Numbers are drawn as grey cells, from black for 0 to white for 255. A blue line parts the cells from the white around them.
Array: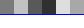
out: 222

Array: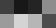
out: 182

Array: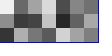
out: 163

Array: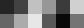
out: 9

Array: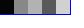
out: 89

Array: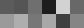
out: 63

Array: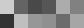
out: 108
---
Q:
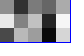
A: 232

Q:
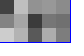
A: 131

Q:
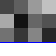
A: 169

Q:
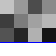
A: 61

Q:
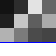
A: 31

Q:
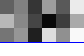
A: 184
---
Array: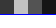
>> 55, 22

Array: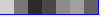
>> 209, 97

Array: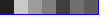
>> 33, 92

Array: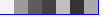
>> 243, 169

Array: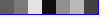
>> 94, 65

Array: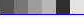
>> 83, 227

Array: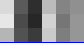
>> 218, 150

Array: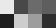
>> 233, 46

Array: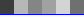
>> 61, 112

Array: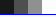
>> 24, 253
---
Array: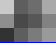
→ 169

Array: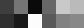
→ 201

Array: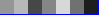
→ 184

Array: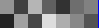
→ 181

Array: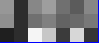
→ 215

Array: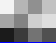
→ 222
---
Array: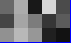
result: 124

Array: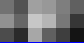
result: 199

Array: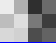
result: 121

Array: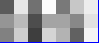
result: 77

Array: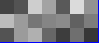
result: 118

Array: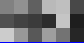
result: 59

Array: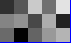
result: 72

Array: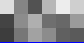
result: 175
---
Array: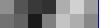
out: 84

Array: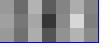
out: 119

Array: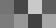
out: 71

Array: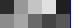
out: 152

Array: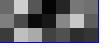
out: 74

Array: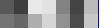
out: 62

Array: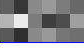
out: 234
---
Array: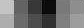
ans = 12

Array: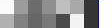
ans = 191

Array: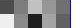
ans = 193

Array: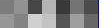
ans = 57

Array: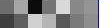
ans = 217

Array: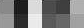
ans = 76

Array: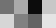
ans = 170

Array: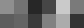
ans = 70

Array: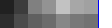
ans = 194
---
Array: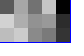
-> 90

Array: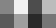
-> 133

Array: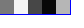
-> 121

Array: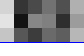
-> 212

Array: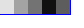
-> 226

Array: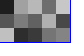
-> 30

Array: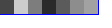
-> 70

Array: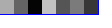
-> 172
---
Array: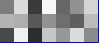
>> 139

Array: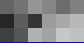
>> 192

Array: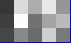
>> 121

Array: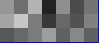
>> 96

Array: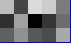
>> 169

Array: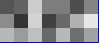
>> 162
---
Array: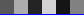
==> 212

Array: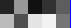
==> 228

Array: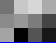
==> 2

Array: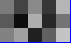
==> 32

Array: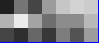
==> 125

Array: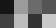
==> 188

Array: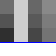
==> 206

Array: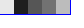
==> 86
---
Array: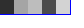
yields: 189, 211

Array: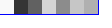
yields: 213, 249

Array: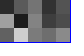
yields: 131, 206

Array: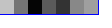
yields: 90, 195

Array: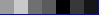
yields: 91, 201

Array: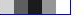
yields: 27, 254
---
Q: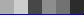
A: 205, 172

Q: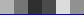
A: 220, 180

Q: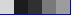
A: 215, 156

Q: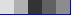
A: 223, 176

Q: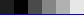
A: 231, 177

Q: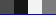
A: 243, 124

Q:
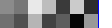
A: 233, 203

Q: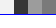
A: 242, 156

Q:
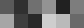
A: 206, 186

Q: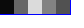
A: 219, 130
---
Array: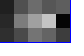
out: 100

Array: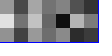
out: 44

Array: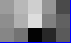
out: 39

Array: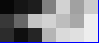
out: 224

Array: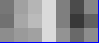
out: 105

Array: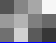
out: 90

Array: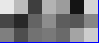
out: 164

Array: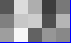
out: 150
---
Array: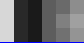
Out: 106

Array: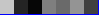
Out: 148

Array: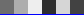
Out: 214

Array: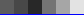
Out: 166

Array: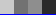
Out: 142

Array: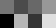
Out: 104

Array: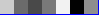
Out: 2
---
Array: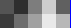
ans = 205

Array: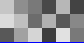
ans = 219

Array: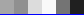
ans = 220

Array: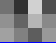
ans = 181

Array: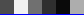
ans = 173

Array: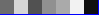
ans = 214

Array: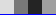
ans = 159

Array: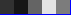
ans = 124

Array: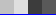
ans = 193
